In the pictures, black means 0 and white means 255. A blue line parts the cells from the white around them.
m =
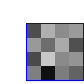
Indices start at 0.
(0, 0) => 77
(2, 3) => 148
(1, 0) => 153
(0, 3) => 154
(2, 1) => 200

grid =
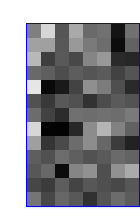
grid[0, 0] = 127
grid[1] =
[161, 160, 88, 153, 122, 109, 12, 98]
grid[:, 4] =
[106, 122, 133, 85, 143, 50, 109, 140, 141, 82, 145, 87, 49]
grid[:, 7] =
[112, 98, 39, 84, 42, 83, 122, 97, 34, 99, 170, 87, 92]
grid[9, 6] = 106
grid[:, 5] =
[113, 109, 152, 91, 124, 76, 112, 181, 103, 90, 79, 79, 84]
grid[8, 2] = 74
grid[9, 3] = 95
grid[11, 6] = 72
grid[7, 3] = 39
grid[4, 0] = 230
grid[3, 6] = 66
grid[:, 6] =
[20, 12, 42, 66, 79, 90, 109, 130, 60, 106, 145, 72, 108]
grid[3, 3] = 93
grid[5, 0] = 81
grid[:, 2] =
[85, 88, 89, 77, 26, 88, 44, 3, 74, 109, 12, 93, 103]
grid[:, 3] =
[169, 153, 72, 93, 67, 81, 112, 39, 108, 95, 133, 68, 88]
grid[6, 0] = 108

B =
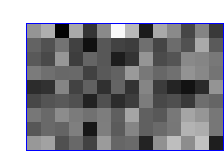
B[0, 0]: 148
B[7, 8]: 96
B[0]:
[148, 175, 3, 169, 52, 138, 249, 185, 27, 169, 138, 70, 132, 57]
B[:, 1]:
[175, 81, 73, 111, 49, 84, 105, 105, 162]
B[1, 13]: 90
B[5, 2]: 89
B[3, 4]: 65
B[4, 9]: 60
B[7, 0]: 87
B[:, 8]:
[27, 111, 149, 120, 133, 124, 96, 96, 35]
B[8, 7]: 106
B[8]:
[152, 162, 80, 104, 66, 155, 102, 106, 35, 145, 190, 141, 194, 30]
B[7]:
[87, 105, 100, 127, 23, 126, 91, 133, 96, 106, 119, 179, 173, 119]
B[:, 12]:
[132, 170, 133, 136, 42, 110, 150, 173, 194]
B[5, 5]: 80
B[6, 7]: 165
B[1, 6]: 66
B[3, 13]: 116
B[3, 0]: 123
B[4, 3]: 66
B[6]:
[119, 105, 140, 123, 113, 125, 95, 165, 96, 88, 120, 165, 150, 119]
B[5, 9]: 72
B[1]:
[99, 81, 115, 65, 16, 87, 66, 61, 111, 69, 108, 81, 170, 90]
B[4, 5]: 48
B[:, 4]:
[52, 16, 101, 65, 97, 34, 113, 23, 66]
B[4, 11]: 18

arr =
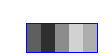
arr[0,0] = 95
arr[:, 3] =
[210, 210]
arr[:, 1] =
[47, 47]

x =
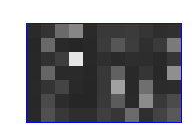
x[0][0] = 42
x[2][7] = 46
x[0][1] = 52
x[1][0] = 39
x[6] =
[41, 80, 56, 46, 46, 63, 54, 107, 47, 67, 88]
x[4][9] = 43
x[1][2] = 41
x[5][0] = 40
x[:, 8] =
[53, 47, 45, 53, 111, 139, 47]
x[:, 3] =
[134, 38, 230, 42, 41, 38, 46]
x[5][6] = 91
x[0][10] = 48
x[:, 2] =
[106, 41, 62, 42, 68, 44, 56]
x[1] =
[39, 105, 41, 38, 40, 59, 86, 61, 47, 58, 122]
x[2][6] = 42
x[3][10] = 143
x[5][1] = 74
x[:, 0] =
[42, 39, 40, 40, 41, 40, 41]
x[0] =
[42, 52, 106, 134, 42, 57, 57, 59, 53, 46, 48]
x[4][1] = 52

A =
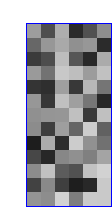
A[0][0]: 157
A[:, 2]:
[174, 169, 189, 200, 159, 192, 150, 158, 44, 135, 92, 63, 210]
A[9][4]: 128
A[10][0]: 140
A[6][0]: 144
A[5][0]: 151
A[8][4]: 145
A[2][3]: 86
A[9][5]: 164
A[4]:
[52, 47, 159, 56, 183, 117]
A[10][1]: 193
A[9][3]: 144
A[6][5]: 192
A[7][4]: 205
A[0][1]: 78
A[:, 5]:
[142, 43, 171, 193, 117, 39, 192, 97, 113, 164, 210, 201, 201]
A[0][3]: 42
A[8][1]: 172
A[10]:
[140, 193, 92, 81, 194, 210]
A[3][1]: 114
